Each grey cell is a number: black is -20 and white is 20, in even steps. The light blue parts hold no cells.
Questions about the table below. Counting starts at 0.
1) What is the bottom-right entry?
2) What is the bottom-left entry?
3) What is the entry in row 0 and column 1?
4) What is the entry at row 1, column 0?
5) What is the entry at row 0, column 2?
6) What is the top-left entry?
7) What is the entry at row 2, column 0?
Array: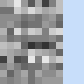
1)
4
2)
2
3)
8
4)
-2
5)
16
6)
6
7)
2

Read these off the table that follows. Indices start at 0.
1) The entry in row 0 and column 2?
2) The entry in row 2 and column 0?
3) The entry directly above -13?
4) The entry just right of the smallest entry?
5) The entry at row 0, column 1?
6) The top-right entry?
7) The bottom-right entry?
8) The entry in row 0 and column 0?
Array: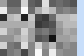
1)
-5
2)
-13
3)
17
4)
5
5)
-5
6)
-7
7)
1
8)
5

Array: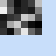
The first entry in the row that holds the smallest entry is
-14
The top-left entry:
10
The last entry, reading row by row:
-12
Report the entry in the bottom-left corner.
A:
-12
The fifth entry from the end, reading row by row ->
-18
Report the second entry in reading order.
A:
-8
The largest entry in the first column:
18
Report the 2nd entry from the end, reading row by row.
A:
-4
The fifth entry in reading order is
-10

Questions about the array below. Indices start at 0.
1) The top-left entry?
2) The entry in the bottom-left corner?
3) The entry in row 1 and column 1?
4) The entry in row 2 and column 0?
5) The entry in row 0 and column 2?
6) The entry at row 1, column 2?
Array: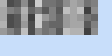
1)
8
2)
4
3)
0
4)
6
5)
-6
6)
-2

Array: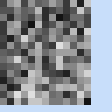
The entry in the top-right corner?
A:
11
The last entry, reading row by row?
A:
-17
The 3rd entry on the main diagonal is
-1
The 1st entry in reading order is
-9
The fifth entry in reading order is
3
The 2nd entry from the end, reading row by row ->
7
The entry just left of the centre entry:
7
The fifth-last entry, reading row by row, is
-1
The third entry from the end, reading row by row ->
-3
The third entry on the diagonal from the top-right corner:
-3
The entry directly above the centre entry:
-7
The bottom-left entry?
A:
1
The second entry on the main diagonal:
-7
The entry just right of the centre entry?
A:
1

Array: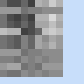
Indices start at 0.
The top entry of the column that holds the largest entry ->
12
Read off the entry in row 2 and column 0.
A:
-2
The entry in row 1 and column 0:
4
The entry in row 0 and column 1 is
-8
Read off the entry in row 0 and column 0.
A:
-2
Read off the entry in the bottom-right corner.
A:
2
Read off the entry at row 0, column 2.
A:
-8
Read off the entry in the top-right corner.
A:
8
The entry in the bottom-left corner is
0
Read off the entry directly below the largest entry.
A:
10
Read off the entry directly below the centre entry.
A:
-4
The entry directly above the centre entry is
-8
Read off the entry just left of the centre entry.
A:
0
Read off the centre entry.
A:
-4
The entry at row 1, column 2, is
4
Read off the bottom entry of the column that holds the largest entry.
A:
2
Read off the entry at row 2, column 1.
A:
-8
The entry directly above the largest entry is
2
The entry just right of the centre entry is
6
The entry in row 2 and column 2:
-10

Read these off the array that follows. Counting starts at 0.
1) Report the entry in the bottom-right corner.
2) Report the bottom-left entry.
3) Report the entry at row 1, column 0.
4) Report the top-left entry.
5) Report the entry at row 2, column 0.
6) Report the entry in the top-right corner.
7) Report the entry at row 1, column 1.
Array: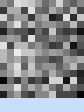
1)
-19
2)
-15
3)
-11
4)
3
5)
13
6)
1
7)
7

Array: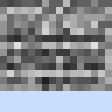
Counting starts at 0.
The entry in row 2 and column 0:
7
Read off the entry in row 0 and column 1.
-9
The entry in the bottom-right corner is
-1
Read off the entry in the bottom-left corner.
3
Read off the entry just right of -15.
-9
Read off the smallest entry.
-15
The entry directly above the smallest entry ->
9
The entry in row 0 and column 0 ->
-7
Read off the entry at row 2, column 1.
-3
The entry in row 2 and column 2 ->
1
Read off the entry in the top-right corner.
-5
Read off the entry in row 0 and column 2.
-7
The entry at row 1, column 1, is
11
